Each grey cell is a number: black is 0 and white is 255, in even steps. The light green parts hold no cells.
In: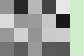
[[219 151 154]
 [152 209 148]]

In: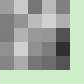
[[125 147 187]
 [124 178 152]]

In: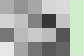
[[210 194 129]
 [117 186 202]]

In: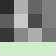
[[ 93 201  73]
 [ 54 136 173]]

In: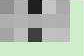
[[175 178 172]
 [164 188  62]]

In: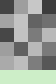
[[163 195  99]
 [ 71 194 123]]

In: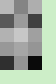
[[ 89 155  64]
 [178 199 160]]
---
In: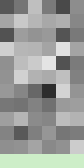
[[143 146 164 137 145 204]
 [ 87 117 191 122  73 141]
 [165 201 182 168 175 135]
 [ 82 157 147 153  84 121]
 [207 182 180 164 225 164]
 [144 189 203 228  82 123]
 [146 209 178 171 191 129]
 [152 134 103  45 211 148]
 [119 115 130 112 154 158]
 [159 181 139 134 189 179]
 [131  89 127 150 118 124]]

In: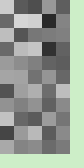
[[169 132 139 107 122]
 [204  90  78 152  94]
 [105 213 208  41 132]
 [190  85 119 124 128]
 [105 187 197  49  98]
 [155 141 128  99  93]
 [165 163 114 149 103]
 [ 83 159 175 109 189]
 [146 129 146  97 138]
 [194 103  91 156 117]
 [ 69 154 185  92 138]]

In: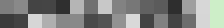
[[ 59  66 214 175 135 137  73  83 146 217  67 129  67 109 214]
 [126 137  68  69  47 181 112 200 130 119  97  91  46 159 215]]

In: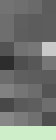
[[135 123 112  78]
 [115 111 106  92]
 [110  95  92  93]
 [110  94  92  93]
 [ 83 114 119 201]
 [ 45  79  87 119]
 [108  95  93  92]
 [129 117 109  84]
 [ 72  90  94 110]]

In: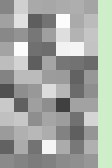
[[138 131 124 129 139 143 151]
 [133 208 169 167 171 174 164]
 [161 225  94 115 252 170 187]
 [136 147 119 159 222 179 197]
 [163 252 112 109 242 245 195]
 [189 211  94 165 118 114 106]
 [131 187 187 156 155  98 151]
 [ 80 142 152 220 182 107 142]
 [201  96 159 142  64 162 162]
 [192 199 142 165 157 113 213]
 [155 176 184 173 130  95 149]
 [ 98 171 115 245 171 120 176]]

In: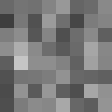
[[ 78 124 139 135 168 103  93 148]
 [105 116 113 132 152 101 107 137]
 [ 62 120  81 155 111  70 124 132]
 [126 141  86 133  79 109 138  95]
 [142 174 138 109  90 106 166 135]
 [ 94 197 142 142 130  97 161 133]
 [ 81 117 119 125 146 104 101  96]
 [ 75 147  90 151  95  78 166 145]]

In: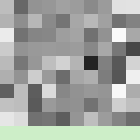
[[230 220 113 117  93 149 190 156 132 108]
 [189 103 147 151 161 156 138 155 225 226]
 [178 142 183 138 116 167 184 161 114 130]
 [235 114 133 135 158 164 113 146 250 168]
 [203 147 153 155 153 156 136 168 119  71]
 [186 119 151 190 210 180  35 128  88 211]
 [175 147 205 154 108 167 175 125  86 239]
 [ 96 189  93 219 135 146 152 149 248 172]
 [193 189  90 154 143 145 114 145 207 191]]

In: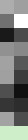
[[163  77]
 [173 159]
 [112 255]
 [ 25  75]
 [145 136]
 [162  87]
 [160  60]
 [ 79  16]
 [ 53  45]]

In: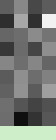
[[109  15  51  87]
 [ 94 136  72  92]
 [ 46 167  48 241]
 [102 109 139 116]
 [ 55 107  69 142]
 [134 110 134 101]
 [ 91 143 109 129]
 [ 97 146  91 159]
 [111  85  67  81]]
